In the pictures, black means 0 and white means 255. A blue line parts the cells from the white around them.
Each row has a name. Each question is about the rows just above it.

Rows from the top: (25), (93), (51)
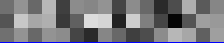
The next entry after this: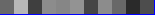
[175]
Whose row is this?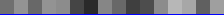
(51)

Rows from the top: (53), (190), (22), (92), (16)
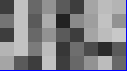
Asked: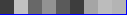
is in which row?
(53)
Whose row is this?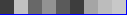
(22)

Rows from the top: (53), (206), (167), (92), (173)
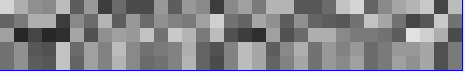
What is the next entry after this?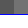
[194]
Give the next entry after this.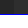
[166]
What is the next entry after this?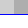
[75]
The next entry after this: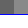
[166]
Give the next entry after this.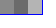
[93]
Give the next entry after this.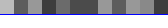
[137]

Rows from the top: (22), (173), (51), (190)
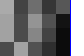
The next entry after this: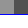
[19]
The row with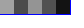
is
(173)
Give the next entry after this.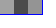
[81]
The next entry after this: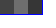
[87]
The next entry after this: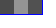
[19]
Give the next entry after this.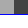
[110]
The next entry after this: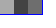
[54]

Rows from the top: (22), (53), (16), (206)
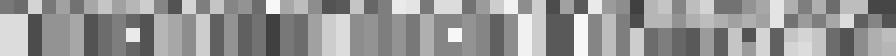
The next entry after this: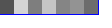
[247]
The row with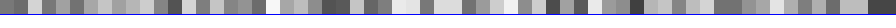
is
(22)
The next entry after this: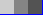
[212]

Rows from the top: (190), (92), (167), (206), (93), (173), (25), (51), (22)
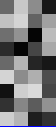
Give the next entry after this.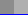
[78]
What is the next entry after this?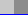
[23]
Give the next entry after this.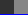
[92]
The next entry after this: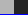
[23]
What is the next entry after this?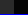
[70]

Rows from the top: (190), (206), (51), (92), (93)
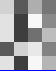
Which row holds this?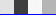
(93)
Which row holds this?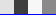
(206)
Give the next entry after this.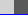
[174]
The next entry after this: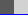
[232]

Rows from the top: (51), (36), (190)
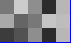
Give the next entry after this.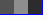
[183]
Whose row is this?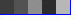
(190)
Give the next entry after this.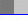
[189]
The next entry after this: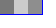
[44]
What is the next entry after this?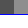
[44]

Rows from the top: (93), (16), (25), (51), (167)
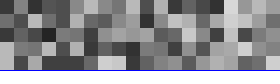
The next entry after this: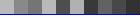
[215]
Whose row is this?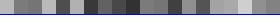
(51)
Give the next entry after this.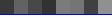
[84]
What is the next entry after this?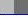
[78]
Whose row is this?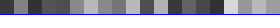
(93)
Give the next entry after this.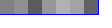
[111]

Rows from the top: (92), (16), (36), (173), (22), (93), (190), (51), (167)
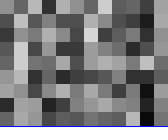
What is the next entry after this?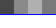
[168]
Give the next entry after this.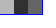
[43]
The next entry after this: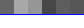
[115]

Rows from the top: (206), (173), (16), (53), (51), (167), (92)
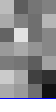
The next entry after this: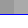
[148]
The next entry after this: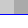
[64]
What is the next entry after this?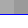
[111]
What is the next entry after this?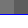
[162]
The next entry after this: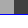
[48]

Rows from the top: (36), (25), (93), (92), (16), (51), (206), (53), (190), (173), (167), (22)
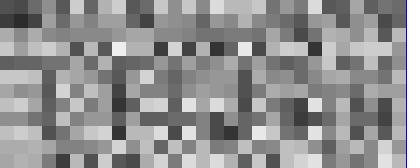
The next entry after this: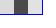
[130]
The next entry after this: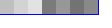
[226]
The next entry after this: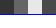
[178]
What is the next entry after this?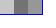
[123]
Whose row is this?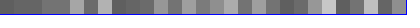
(16)
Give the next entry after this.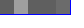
[107]

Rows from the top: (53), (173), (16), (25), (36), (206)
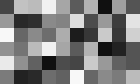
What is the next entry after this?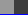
[227]
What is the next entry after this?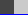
[153]
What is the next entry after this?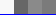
[187]

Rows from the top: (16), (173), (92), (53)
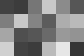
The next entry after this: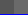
[153]
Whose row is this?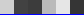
(53)
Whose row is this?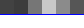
(16)
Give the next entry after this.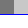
[139]

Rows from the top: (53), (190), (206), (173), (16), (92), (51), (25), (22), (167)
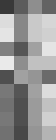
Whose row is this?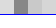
(190)
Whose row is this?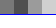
(22)

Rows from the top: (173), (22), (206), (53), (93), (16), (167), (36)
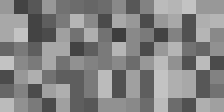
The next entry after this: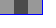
[168]
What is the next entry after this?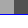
[175]
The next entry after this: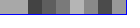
[181]
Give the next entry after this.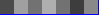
[122]
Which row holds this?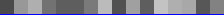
(16)
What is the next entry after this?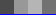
[102]

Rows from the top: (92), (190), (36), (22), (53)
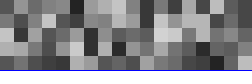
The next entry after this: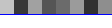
[92]
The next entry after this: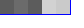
[121]
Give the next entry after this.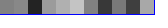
[71]
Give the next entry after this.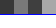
[71]

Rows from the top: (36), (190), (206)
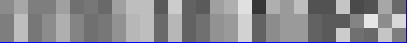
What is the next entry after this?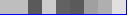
[54]
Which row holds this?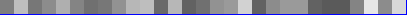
(190)

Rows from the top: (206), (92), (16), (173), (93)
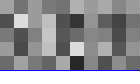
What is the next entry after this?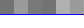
[169]
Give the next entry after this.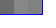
[74]
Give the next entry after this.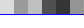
[94]
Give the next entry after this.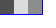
[177]
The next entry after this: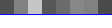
[129]

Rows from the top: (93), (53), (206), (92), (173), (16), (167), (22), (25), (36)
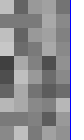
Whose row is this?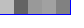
(206)
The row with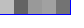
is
(93)
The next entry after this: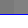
[92]

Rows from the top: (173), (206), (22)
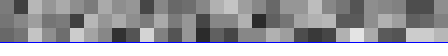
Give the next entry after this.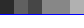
[158]
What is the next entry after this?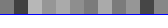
[135]
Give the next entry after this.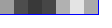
[90]

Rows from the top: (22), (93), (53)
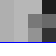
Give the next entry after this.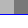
[105]
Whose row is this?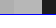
(22)
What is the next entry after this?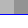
[50]
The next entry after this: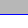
[29]

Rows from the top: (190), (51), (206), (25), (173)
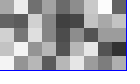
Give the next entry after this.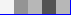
[230]
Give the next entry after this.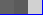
[133]

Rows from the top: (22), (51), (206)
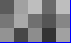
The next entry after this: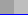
[106]
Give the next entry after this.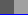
[190]

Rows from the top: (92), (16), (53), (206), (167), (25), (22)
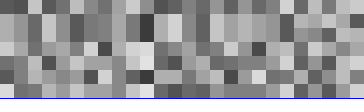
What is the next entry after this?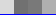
[97]
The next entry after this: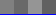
[149]
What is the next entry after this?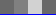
[189]
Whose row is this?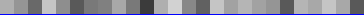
(16)
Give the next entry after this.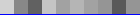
[136]

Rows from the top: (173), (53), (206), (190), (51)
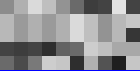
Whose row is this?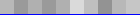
(53)
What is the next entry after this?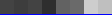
[168]
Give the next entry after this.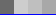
[168]
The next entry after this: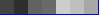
[168]
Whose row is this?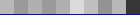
(206)

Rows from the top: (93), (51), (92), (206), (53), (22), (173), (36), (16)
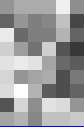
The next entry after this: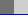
[84]
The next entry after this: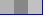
[193]
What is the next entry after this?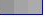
[78]

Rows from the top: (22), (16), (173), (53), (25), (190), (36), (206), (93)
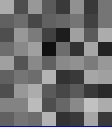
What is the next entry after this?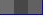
[103]
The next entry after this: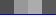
[71]
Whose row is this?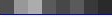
(36)
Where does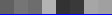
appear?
(190)

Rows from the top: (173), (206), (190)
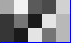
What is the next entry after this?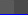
[209]
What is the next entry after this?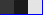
[117]
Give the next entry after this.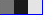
[184]
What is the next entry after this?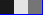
[184]

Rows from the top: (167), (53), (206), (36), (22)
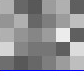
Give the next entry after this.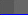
[126]
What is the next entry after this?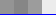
[95]
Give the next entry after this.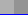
[134]
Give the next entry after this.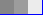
[95]
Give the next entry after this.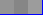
[236]

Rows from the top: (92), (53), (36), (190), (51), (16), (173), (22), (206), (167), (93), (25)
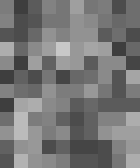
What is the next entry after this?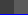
[130]
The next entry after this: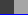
[173]
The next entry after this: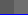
[76]

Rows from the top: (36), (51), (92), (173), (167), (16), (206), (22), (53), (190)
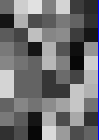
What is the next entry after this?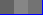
[140]
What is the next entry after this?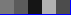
[169]
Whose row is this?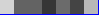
(16)
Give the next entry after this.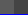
[191]
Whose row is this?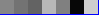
(167)

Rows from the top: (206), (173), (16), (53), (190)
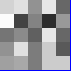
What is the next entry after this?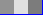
[204]
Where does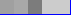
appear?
(190)
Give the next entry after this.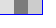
[89]

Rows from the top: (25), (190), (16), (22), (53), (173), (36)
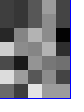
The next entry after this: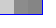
[179]
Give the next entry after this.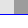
[156]
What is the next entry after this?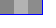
[3]
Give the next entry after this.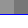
[112]

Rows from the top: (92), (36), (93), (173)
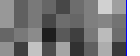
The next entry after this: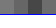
[127]
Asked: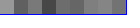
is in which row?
(36)
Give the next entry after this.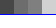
[159]
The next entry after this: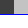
[77]
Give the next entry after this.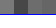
[127]
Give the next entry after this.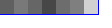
[159]

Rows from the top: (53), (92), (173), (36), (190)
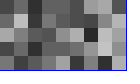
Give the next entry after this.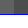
[156]
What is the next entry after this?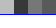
[77]

